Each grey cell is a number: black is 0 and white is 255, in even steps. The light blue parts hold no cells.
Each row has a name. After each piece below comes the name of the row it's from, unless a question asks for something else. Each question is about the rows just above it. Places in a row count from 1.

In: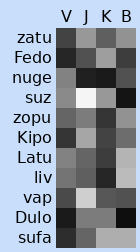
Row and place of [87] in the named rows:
vap, 3
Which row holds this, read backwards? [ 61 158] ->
Fedo
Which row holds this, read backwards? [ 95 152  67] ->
zatu
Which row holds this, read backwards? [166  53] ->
Kipo
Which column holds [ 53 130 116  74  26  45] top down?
V
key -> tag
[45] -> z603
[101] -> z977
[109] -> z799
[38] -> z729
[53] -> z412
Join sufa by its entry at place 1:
z603

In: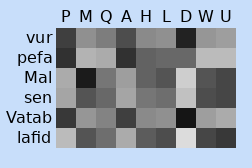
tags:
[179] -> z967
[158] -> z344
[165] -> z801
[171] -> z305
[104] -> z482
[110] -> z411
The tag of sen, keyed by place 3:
z482
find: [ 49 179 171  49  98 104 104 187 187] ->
pefa
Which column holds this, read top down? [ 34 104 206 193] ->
D
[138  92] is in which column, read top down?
H
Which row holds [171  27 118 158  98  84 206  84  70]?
Mal
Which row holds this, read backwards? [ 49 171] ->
pefa

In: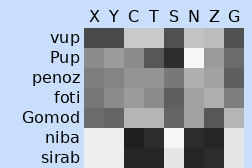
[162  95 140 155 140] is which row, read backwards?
foti
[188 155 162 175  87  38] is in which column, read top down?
Z
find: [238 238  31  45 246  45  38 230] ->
niba
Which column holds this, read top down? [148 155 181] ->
C
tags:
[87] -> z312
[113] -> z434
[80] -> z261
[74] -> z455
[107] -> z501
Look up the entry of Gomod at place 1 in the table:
z501

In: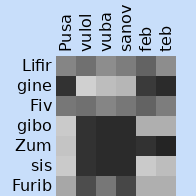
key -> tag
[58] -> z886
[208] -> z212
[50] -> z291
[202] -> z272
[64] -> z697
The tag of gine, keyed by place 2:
z212
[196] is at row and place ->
Zum, 1
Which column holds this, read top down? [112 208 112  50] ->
vulol

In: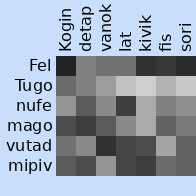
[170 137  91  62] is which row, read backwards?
mago
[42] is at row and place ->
Fel, 7
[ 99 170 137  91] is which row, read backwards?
mago
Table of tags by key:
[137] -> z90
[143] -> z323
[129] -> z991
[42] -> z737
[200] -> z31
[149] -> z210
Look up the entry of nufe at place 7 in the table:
z323
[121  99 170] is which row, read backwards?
mago
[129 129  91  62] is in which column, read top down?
detap
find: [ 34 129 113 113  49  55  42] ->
Fel

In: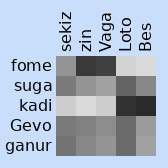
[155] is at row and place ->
Gevo, 5
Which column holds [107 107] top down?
Loto
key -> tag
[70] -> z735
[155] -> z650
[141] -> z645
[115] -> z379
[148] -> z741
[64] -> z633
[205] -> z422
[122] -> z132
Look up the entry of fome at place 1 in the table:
z741

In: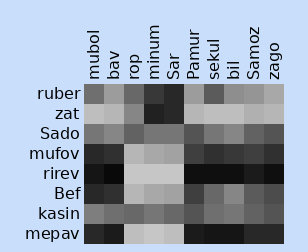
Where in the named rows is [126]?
kasin, 1
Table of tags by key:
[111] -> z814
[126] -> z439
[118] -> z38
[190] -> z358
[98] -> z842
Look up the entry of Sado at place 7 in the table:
z38
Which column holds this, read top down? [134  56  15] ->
bil
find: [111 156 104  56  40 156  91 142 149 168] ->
ruber
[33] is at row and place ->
zat, 4
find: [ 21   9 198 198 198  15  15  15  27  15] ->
rirev

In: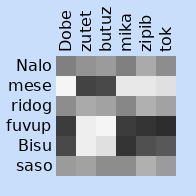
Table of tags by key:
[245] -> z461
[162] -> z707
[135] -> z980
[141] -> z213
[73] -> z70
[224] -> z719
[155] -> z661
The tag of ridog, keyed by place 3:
z707
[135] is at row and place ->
ridog, 4
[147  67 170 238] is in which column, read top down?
zutet
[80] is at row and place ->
Bisu, 5
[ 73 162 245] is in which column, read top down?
butuz
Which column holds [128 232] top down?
mika
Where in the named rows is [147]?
Nalo, 2

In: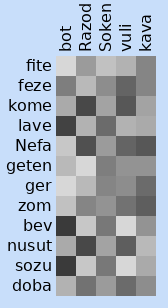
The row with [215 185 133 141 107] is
ger
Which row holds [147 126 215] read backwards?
geten

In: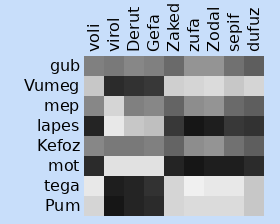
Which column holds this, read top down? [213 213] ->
Zaked
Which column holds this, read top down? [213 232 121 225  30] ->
virol
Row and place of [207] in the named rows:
Vumeg, 5
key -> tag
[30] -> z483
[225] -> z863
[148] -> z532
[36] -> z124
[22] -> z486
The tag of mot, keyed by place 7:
z483

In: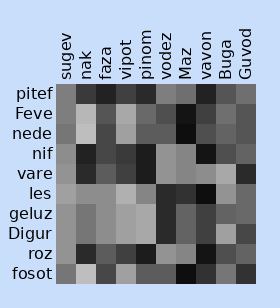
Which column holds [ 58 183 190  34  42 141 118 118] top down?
nak
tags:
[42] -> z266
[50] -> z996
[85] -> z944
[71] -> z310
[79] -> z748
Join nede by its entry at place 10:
z944

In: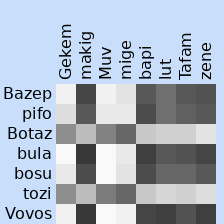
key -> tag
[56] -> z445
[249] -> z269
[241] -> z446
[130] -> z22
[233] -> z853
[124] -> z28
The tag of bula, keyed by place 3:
z269
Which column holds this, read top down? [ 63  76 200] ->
bapi
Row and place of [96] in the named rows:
pifo, 7

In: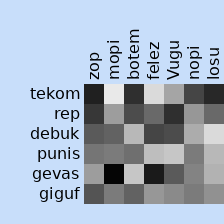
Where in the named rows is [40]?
tekom, 7
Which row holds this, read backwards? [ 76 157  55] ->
rep
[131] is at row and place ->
gevas, 6
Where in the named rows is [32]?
tekom, 1
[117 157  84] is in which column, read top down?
zop
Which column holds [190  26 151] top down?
felez
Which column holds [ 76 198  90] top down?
Vugu

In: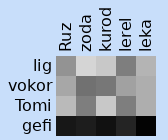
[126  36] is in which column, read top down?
lerel
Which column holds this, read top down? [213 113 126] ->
zoda
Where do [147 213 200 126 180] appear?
lig
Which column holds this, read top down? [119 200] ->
kurod
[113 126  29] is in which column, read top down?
zoda
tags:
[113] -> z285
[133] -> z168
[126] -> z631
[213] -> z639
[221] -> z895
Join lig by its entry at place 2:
z639

